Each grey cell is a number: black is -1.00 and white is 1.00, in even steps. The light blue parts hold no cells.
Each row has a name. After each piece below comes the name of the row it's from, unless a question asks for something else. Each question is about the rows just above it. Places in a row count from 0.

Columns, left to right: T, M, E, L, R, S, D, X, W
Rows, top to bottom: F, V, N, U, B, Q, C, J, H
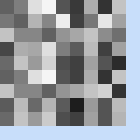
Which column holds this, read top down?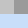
D
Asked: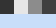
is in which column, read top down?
X
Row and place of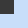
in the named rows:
F, 5
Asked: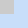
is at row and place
H, 3

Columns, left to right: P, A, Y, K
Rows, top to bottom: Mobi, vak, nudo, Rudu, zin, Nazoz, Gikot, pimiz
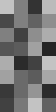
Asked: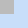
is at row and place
Mobi, 3
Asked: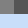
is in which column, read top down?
P
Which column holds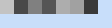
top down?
P
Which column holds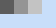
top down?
Y
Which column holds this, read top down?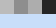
K
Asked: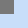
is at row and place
pimiz, 1

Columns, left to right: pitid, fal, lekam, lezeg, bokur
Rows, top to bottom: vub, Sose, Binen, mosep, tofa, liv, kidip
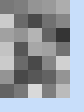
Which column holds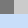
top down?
pitid
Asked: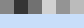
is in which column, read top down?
bokur
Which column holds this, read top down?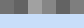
lezeg
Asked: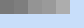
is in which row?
vub
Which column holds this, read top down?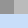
bokur

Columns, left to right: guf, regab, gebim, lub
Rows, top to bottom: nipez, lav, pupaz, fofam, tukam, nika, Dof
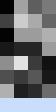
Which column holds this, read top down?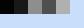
guf
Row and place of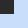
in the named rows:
Dof, 2
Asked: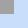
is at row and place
nipez, 1
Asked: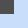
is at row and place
nika, 0
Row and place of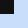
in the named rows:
tukam, 3
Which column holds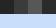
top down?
gebim

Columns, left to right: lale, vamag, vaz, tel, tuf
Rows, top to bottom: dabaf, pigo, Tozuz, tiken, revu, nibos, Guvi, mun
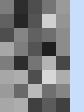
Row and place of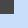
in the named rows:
revu, 4
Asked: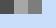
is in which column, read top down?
lale
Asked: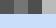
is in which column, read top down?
vaz
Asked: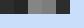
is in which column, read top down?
vamag

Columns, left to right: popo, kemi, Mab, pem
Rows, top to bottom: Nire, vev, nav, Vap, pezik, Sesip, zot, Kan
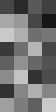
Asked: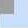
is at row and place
Kan, 0
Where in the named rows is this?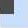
Sesip, 3

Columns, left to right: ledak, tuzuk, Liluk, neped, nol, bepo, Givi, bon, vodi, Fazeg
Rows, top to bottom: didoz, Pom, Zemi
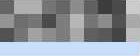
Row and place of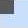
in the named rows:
Zemi, 7
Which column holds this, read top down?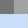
Liluk
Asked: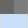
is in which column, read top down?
nol
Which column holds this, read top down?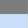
nol
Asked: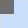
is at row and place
Pom, 1
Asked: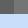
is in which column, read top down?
Givi
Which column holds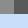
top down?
bon

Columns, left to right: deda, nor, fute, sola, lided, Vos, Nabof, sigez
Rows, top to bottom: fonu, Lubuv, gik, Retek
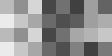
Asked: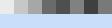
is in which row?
Retek
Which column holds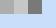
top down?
sigez

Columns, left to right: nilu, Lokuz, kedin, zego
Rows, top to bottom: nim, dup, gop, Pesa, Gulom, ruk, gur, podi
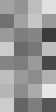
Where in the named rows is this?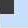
gop, 3
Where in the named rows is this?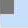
Pesa, 2
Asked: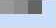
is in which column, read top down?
Lokuz
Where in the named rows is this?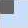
podi, 1
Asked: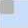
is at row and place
gur, 0
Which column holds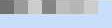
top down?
nilu
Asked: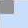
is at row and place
nim, 1

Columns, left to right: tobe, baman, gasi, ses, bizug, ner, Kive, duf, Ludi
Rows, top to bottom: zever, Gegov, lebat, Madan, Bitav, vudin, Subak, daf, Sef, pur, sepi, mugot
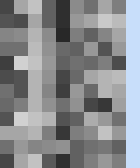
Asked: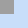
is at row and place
daf, 8
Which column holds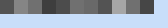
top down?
tobe
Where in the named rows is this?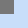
sepi, 7
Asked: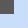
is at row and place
mugot, 3
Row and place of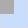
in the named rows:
Sef, 6
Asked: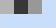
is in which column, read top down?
duf

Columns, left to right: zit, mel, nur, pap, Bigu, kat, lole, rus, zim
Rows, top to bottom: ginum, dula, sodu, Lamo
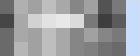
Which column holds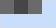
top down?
zit
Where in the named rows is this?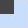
dula, 0
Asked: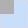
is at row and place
ginum, 1

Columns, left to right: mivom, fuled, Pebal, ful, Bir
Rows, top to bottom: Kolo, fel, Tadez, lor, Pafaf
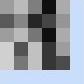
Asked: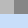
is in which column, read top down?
fuled
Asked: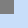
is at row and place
Kolo, 2
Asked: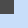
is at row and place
Pafaf, 4

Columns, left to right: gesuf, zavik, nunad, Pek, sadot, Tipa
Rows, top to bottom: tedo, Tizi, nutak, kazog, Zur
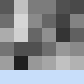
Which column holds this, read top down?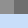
Pek
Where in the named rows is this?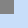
Tizi, 5
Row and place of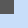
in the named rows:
tedo, 0
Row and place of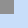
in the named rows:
nutak, 3

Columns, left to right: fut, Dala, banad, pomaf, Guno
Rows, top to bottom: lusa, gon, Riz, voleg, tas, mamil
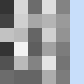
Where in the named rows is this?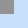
Riz, 4
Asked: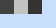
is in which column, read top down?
fut
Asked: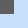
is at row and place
voleg, 2
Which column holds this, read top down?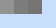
Guno
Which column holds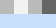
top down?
Dala
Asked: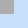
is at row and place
mamil, 3
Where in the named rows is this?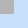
gon, 3

